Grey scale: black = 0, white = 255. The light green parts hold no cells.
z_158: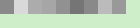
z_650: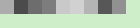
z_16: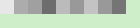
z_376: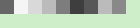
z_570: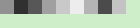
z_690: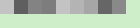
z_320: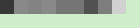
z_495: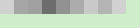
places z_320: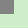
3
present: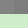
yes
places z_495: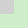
1 9

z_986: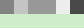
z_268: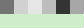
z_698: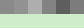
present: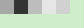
no
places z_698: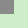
1
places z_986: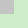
2
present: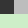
no
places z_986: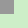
3 4

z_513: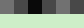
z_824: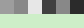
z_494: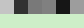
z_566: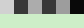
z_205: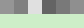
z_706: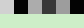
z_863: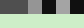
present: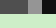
yes
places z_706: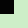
2 6
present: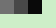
yes
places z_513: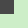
2 4 6
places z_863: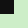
4 6
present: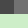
yes

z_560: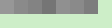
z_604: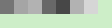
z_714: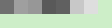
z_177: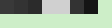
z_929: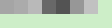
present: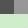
yes
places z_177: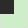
3

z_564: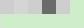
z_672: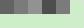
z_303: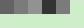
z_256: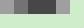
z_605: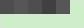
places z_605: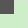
2 5
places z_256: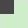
3 4
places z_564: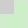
1 3 5
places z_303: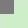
2 5

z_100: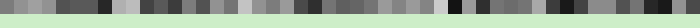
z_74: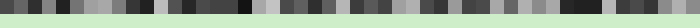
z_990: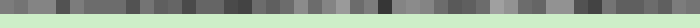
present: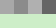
no
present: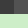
no
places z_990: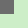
7 8 9 19 21 23 26 32 35 38 47
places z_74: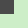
1 15 21 31 35 46

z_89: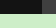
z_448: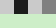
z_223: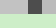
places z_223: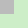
4
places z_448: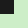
2
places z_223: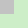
1 2
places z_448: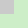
1 3
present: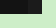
no
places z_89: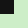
1 2 3
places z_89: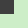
4

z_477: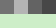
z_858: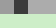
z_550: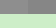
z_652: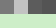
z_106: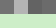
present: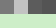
yes
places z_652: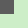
3
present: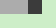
no
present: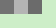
no

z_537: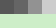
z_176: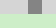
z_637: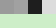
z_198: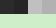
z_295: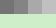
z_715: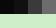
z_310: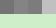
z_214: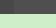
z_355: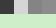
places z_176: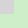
1 2 4
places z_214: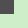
2 3 4
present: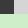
yes
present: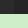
yes
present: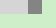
yes

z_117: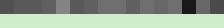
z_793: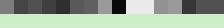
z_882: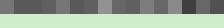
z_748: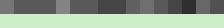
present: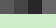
no
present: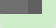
yes
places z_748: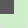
2 3 4 6 7 12
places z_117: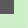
2 3 6
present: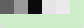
no
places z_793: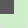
6
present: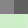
no

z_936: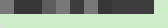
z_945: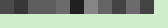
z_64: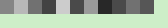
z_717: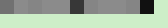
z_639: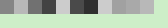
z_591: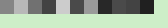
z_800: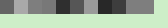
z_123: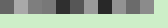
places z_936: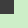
6 9 10 11
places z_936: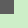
4
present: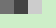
yes
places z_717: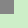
3 7 10
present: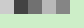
no

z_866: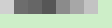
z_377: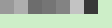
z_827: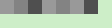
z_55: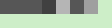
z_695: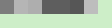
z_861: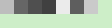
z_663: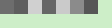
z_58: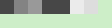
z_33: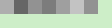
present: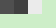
yes
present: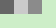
yes
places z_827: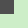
3 7
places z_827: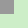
1 4 6
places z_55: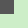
1 2 3 6

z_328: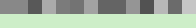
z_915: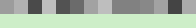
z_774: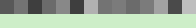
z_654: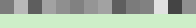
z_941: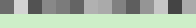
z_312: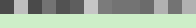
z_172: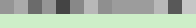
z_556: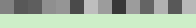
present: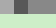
no
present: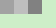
yes
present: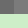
yes
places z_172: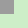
9 10 11
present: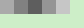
yes
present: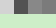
yes
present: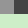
yes

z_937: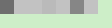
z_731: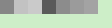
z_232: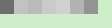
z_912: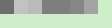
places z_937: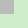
4
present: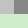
yes
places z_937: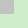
2 3 5 7
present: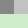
yes
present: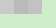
no
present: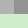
yes
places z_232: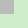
3

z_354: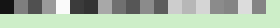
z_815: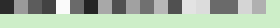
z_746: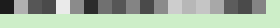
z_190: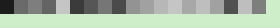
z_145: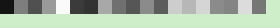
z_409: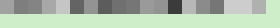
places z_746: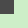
4 11 18
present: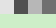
no
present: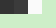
no
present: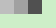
yes
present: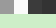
yes
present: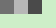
no

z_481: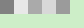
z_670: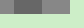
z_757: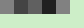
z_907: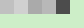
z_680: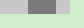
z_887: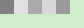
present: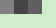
yes
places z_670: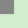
1 4 5
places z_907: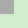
3
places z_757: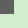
3
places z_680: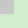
1 2 5
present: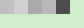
yes

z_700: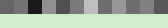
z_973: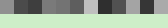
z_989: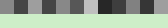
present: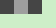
yes
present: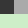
yes

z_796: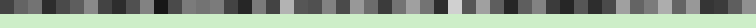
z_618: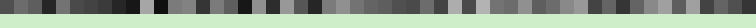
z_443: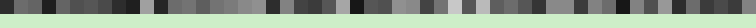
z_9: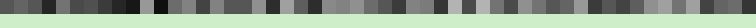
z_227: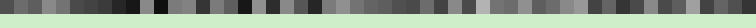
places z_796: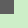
6 36 38 53
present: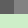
yes
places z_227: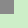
4 11 21 33 41 47

